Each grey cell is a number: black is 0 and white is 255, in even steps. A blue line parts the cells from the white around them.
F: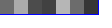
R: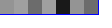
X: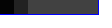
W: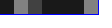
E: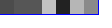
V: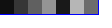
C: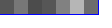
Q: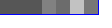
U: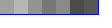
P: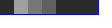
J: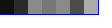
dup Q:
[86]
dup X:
[65]
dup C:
[86]

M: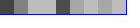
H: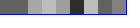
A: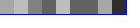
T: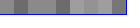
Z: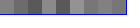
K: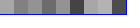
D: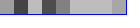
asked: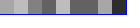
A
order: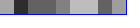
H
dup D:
[189]
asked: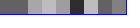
H
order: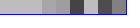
D

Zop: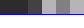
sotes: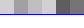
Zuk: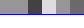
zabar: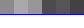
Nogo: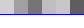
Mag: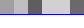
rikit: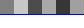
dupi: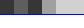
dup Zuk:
[150]
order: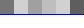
sotes
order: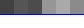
zabar
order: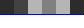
Zop
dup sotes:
[209]

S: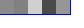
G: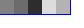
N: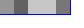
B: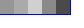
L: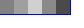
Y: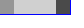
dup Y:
[208]
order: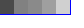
L
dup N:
[199]
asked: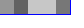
N

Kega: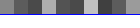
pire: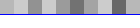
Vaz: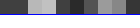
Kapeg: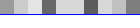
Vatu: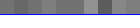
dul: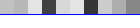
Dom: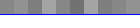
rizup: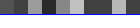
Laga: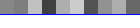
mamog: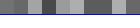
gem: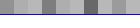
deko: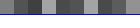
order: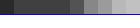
rizup
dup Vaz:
[64]

